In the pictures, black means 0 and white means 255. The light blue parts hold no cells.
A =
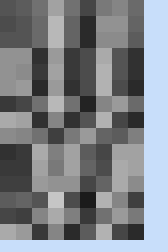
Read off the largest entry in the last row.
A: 178
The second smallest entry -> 35
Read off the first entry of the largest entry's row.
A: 92
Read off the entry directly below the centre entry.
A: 121
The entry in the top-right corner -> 106
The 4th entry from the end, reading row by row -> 92
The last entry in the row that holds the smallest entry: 63
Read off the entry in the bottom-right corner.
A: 42
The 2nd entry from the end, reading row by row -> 70
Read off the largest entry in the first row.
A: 162
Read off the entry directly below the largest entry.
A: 170
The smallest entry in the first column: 49
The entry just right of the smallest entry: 178
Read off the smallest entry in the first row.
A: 70
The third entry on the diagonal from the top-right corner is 139
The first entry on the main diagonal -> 84
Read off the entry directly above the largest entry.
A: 146
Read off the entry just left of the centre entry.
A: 133
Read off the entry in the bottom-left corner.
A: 170
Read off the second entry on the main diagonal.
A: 84
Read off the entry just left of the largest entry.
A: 84
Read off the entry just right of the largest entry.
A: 76
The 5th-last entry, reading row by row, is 42
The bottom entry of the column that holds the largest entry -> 133
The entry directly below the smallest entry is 57

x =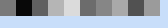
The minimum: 8
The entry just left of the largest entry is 181

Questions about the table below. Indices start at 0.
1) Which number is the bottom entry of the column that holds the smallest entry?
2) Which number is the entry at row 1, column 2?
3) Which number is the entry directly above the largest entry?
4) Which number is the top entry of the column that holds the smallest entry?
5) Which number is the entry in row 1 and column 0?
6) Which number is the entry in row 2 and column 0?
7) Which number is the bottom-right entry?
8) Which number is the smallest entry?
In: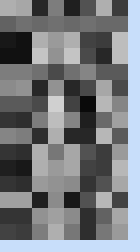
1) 46
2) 105
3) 146
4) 82
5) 98
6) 24
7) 154
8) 10

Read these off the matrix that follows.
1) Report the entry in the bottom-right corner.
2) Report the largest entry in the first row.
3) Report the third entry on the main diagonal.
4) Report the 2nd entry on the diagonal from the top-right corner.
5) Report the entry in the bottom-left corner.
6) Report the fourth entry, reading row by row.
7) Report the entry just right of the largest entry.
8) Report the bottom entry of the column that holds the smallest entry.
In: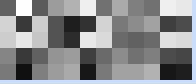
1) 30
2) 254
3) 198
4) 63
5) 121
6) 156
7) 91
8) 16

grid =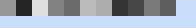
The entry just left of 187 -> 107
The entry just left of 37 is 151
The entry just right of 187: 173

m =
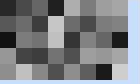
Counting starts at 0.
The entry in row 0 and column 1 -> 74
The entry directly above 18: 88
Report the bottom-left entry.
142
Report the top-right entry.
166
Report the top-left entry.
40
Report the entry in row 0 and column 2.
102
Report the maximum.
206
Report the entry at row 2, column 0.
18
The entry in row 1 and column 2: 60
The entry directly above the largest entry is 166
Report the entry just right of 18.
123

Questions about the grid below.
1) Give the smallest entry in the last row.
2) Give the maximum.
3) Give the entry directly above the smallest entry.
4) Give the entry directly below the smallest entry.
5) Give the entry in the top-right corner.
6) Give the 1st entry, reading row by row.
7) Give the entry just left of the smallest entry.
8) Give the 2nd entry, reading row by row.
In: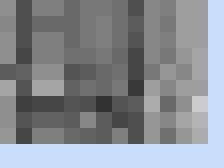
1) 70
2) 203
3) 105
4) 92
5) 158
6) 143
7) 78
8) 78

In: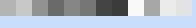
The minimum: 59
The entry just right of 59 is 249

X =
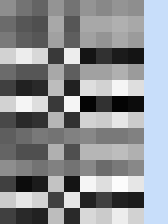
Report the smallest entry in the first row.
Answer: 100
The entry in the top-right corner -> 142
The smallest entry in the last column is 12
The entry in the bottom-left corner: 64
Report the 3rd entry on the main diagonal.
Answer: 86
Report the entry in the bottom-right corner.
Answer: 210
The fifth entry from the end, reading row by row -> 41
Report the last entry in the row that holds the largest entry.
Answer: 230
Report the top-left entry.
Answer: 142
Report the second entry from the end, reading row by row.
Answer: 237
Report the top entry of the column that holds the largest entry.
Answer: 148
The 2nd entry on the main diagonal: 86
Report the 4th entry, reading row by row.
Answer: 148
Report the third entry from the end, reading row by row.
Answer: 203
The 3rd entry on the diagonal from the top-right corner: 148
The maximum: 252
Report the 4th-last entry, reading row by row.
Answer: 216
